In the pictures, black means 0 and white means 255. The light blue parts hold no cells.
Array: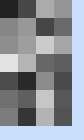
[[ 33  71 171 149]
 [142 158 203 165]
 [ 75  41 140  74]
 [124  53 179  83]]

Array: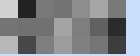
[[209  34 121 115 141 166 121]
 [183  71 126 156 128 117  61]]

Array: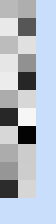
[[185 174]
 [188 224]
 [236  38]
 [ 39 246]
 [172 204]
 [ 44 214]]

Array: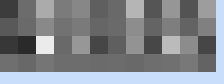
[[ 60 108 171 123 135  95 105 181  85 150  83 157]
 [ 55  42 235 105 151  70  95 147  71 187 140  70]]

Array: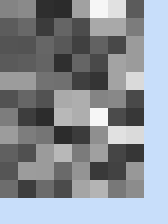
[[132 138  46  43 161 246 225  91]
 [ 84  83 102  88  64  98  72 155]
 [156 156 114 112  63  52 163 218]
 [125  61  44 184 174 246  75  55]
 [ 96  80 155 184 123 160  69  54]
 [109  61 107  75 165 180 120 140]]

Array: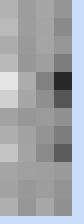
[[178 157 166 149]
 [172 154 165 150]
 [228 172 129  41]
 [162 151 155 145]
 [196 164 139  92]
 [162 152 157 148]]

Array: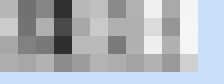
[[182 113 134  48 184 191 138 177 240 169 244]
 [167 129 121  47 185 186 122 176 238 176 245]]

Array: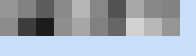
[[149 130  93 138 181 135  83 167 135 130]]
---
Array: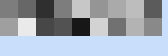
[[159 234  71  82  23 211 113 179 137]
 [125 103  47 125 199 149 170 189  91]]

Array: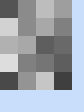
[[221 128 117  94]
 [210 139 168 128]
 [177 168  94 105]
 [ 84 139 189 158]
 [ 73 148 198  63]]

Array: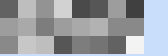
[[157 169 125 157 169 178 137 137]
 [137 199 190  86 125 116  98 243]
 [ 98 190 147 210  74  86 157  64]]

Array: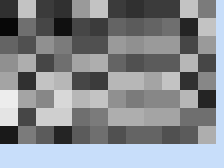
[[237 164 135 216 183 195 144 123 135 135 183  36]
 [228  70 207 207 111 123 174 174 164 164 111 111]
 [164  48 195 183  70  59 183 183 164 195  48 135]
 [144 174  70 111 164 174 100  80  91  91 183  70]
 [100  80 144 123  80  80 154 144 154 154  70 154]
 [ 48 195  59  48 154 195  59  48  59  59 195 123]
 [ 25 123  91  36  91 111  80 100 100  80  91 174]
 [  7 111  70  16  70  59 100  91 100 111  36 195]]

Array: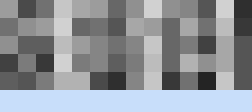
[[156  74 113 198 167 156 103 144 209 144 133  85 209  47]
 [144  94  94 188 156 133 113 133 198 103 123  65 167  85]
 [113 144 156 209 103 113  85 167 156 103 167 113 188  56]
 [ 94  85 123 178 178  74  47 133 198  56 113  36 198  85]
 [ 65 123  56 209 123 133  94 123 188 103 178 144 167  85]]

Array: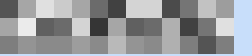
[[166 235  96 107 212  53 166  96 107 176  65 117 224]
 [126 148 138 138 157 138 185 148 138 176 126  84 126]
 [ 84 166 224 203 166 107  65 212 212  75 117 194 157]]

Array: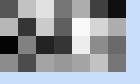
[[183  53 203  95 249 213 173]
 [140  76 164 152 164 194 118]
 [ 86 194 225 118 173  64  15]
 [  4 129  35  53 237 140 106]]
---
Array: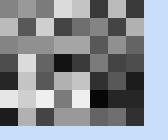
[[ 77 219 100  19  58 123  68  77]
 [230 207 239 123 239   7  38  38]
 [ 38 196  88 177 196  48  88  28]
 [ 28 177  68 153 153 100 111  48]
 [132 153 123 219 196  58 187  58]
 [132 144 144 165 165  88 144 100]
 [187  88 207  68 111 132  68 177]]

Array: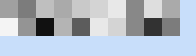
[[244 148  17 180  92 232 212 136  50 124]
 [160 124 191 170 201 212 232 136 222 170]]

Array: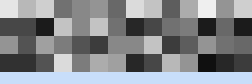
[[229 184 207 113 136 148 104 219 195  93 172 239 148 207]
 [148  83 160 124  83  60 136 136 195  60  93 148 113 104]
 [ 71  71  27 195 136 195 113  39  71 113 124  27 104  27]
 [ 49  49  83 219 124 172 160  39  71 184 148  16  39  60]]

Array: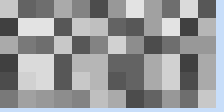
[[ 64 227 227  87 200 191  99  87 161 227  64 182]
 [ 64 218 218  87 182 182  99  99 170 209  64 170]
 [ 76 209 218  87 200 182  87  99 170 209  76 170]
 [121 161 152 141 131 191 170  76  99 152 110 200]
 [170 121 110 200  87 131 209 141  76 110 152 152]
 [200  99 110 170 131  76 152 227 161 110 218  87]]

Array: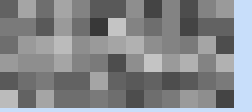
[[ 98 165 110 165 131  89  89 142  68 131  77 131 154]
 [110 154 165 187 142 154 165 177 142 131 122 165  77]
 [154 142 142 165 131 122  77 142 196 154 177 131 177]
 [122 122  89 154 110  56 196 131 110 131  68  98  98]
 [ 89 110 122  98  98 165  98  89  98  77  89 110 122]
 [187  98 165 110 110 122 110  77 110 122 154 142  68]]

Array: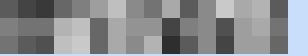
[[127 115 115 179 191 103 169 147 147  68 127 138  80 158 169 115]
 [115  91  80 191 201 103 169 138 179  46  91 138  68 158 158 103]
 [ 91  68  57 103 127 158 191 138 115 169  91 138 201 169 179  91]]

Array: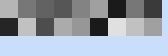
[[ 37 193  77 171 151  26 224 193 160]
 [181 119  98  86 131 160  26 119  58]]
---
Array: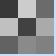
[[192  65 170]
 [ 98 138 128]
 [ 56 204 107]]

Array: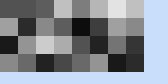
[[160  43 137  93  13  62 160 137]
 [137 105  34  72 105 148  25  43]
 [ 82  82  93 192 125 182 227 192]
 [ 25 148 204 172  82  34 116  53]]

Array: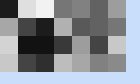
[[211  18  18  57 157  68 200]
 [200  68  47 189 167 129 138]
 [167  68  28 177  89  98 118]
 [ 28 223 242 118 129  98 157]]

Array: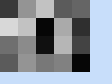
[[216 194   6 170  47]
 [111 139  16 182  67]
 [ 91 148 120 129   6]
 [ 57 148 194  91 101]]

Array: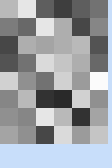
[[209 144 114 209 155 251]
 [185 230  94  62  94 114]
 [164 144  71 218 155 197]
 [144 134 230 185  50 164]
 [134 185  50  41 209 144]
 [124 104 230 174  71 134]
 [ 83 114 218 197 174 104]
 [ 71 174 164 174 185  83]]

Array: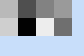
[[207   2 237 111]
 [185  79 130 154]]

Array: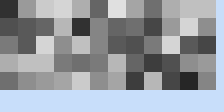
[[174 192 192 122 111 122 183 101  61  80 142 154]
 [122  89 213 142 192 133  89  80 122 213  89  70]
 [111 142 154 165 203 142 165  61 183  70  38 133]
 [ 80  89 101 183  49 133 101 111  70 154 213 142]
 [ 49 154 203 213 174 101 224 165 111 174 192 192]]
